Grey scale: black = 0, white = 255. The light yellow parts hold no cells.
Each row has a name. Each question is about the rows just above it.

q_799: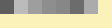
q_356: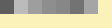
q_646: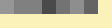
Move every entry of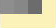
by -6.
[136 129 102]
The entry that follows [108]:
[171]

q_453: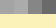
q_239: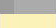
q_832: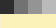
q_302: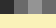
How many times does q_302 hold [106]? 2
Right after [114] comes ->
[148]
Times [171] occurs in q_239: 3

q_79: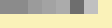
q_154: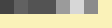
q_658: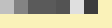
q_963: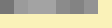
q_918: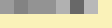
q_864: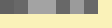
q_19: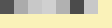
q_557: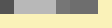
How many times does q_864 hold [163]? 2
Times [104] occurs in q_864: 3
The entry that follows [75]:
[200]

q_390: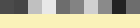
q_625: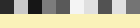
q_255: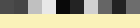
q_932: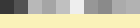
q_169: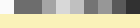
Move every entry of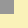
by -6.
[145]
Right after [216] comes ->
[192]
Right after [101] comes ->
[35]
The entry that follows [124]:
[89]

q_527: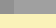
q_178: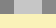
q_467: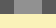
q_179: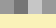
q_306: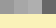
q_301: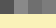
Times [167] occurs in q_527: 0
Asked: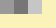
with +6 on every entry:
[159 124 204]
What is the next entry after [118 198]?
[153]
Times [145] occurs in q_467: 2
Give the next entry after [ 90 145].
[145]
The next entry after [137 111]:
[124]

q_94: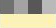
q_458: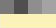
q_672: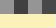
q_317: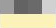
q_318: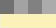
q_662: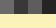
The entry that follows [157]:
[99]
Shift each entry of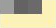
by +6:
[163 105 112]

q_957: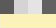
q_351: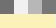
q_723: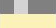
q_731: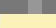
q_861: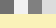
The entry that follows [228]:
[97]
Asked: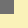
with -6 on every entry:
[106]
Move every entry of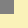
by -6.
[122]
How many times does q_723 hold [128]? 3
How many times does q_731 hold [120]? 3

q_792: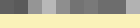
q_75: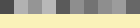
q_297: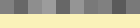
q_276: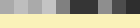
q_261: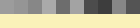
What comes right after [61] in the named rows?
[135]
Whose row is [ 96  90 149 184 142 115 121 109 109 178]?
q_792
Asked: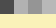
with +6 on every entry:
[ 82 184 155 190]
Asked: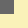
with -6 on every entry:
[97]

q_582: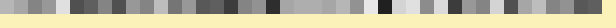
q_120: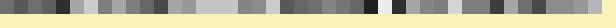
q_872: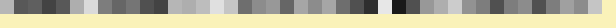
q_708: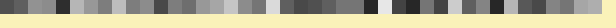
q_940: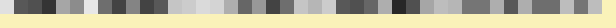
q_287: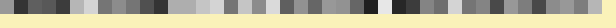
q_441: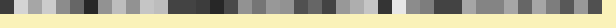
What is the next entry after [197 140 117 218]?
[95]
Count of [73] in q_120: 2
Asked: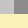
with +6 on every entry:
[203 146]
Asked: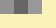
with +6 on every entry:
[152 108 158]
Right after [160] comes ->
[140]
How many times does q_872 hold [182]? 2
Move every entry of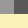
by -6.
[146  82]

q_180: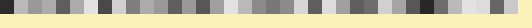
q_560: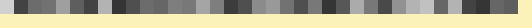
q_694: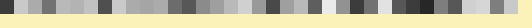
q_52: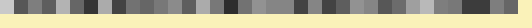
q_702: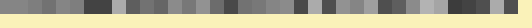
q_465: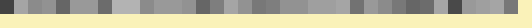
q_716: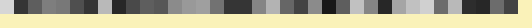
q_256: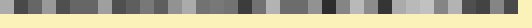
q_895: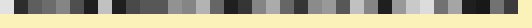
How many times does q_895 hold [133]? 4
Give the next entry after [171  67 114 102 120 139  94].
[171]
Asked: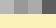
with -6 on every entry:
[179 147 165  88]
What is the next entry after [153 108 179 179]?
[139]
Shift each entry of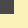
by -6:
[67]

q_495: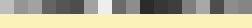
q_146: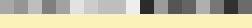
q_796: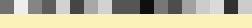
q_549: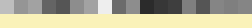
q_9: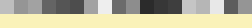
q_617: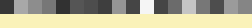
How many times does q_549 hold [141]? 2
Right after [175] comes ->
[119]

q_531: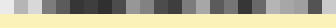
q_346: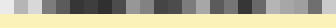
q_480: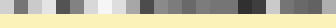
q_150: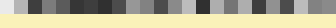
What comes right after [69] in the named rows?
[76]
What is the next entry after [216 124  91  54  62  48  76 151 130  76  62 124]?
[167]

